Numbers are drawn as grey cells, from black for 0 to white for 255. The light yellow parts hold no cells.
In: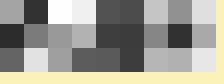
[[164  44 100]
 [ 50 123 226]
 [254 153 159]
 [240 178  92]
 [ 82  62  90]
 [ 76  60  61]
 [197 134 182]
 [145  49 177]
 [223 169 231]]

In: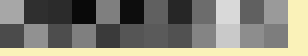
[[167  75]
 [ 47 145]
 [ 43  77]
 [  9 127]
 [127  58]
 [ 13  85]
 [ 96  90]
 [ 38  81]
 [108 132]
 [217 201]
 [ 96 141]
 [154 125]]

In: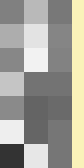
[[128 173 135 197 138 238  51]
 [185 227 242 115 100 101 231]
 [120 133 130 115 106 118 118]]

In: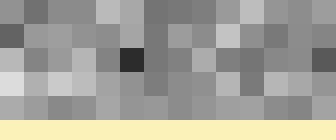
[[146  99 184 220 171]
 [113 153 132 176 156]
 [139 158 154 202 137]
 [139 146 181 188 145]
 [186 141 131 163 166]
 [168 165  44 146 149]
 [116 120 120 125 152]
 [120 156 129 140 140]
 [126 140 172 144 149]
 [154 195 127 181 159]
 [189 143 117 122 161]
 [149 121 136 182 140]
 [141 140 139 168 133]
 [157 133  89 149 163]]

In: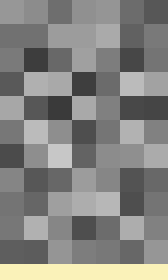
[[151 113 122  89 167 119  75 133 116 119  94]
 [140 113  61 176  87 187 142  87 102 177  92]
 [110 156 104 169  58 142 199 103 159 134 149]
 [144 156 160  62 169  78  99 156 173  78 125]
 [149 170 125 107 128 117 140 134 183 108 120]
 [108  97  71 187  72 178 143  83  78 173 103]
 [ 87 121 116 162  69 129 171 104 116 129 150]]

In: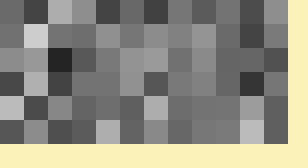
[[106 113 140  72 187  86]
 [ 68 204 152 176  75 140]
 [173 114  36  67 135  78]
 [141 110  88 115 100  91]
 [ 68 144 121 115 110 174]
 [104 118 147 145  95  99]
 [ 65 140 154  86 173 137]
 [118 129 113 121 109 103]
 [ 91 148 138 129 115 119]
 [115 106 101 102 116 122]
 [ 76  68 102  53 156 187]
 [142 122  81 118  95  95]]

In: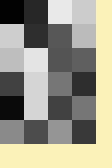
[[  2 207 190  65  10 138]
 [ 38  45 229 214 214  76]
 [232  87  84 119  65 148]
 [204 187  95  45 118  57]]
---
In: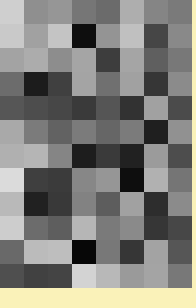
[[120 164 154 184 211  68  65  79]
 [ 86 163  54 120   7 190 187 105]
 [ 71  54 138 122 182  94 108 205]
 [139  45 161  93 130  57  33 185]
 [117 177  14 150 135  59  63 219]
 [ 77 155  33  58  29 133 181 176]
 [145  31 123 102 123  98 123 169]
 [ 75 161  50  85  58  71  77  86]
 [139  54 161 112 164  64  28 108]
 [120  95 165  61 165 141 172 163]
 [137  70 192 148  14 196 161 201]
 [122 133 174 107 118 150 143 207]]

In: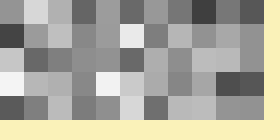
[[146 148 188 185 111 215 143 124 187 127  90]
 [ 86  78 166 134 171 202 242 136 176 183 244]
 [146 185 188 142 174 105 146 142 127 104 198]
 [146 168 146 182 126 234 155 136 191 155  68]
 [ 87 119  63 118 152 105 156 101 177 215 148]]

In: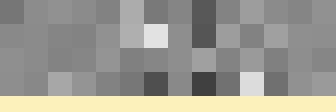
[[154 144 111 219 113  63 137  78 119 130 148 167 136 142]
 [134 141 128 153 131 159 142 134 128 147 134 131 139 143]
 [141 143 160 130 157  84 141 225 174 145 131 133 139 137]
 [145 133 139 156 131  88 132 120 171 129 138 145 140 118]]

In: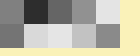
[[138 194 229 217 116]
 [228 145 101  45 128]]

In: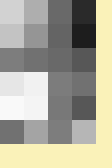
[[182 125 164 113]
 [ 87 120 244 249]
 [113 124 241 230]
 [ 87 105 113 125]
 [ 29 100 149 195]
 [ 42 105 174 210]]

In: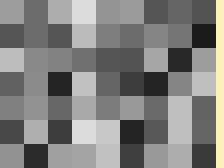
[[ 58 174 152  62 194 164 160  42 146]
 [100 190  88  35 199 221  61 175  72]
 [ 99 190 106 153 124 168 104 146 129]
 [191 133  36  60 102 192  37 139  97]
 [157  40 166  83  85 112 131 137 189]
 [ 27 116 132 108 126 186  85 107  86]
 [ 83 101  86 156 148 219 174 108 157]]

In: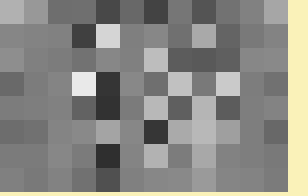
[[123 131 133 154 137 135 128  80 113 130 121 128]
 [121 126 130 168 124 178 132  47 123 135 123 123]
 [104 126 159 184 170  54 135 164 137 132 113 109]
 [131 126  92 181  95 184 123  50  98 129 126 124]
 [113 125 202 121 193 111 136  53 233 132 124 105]
 [137 135  95  89  92 189 128 135 114 124 128 142]
 [131 121 100 169 112 135 127 213  64 129 131 134]
 [166 129 114  84 118  67 104  72 111 110 152 177]]
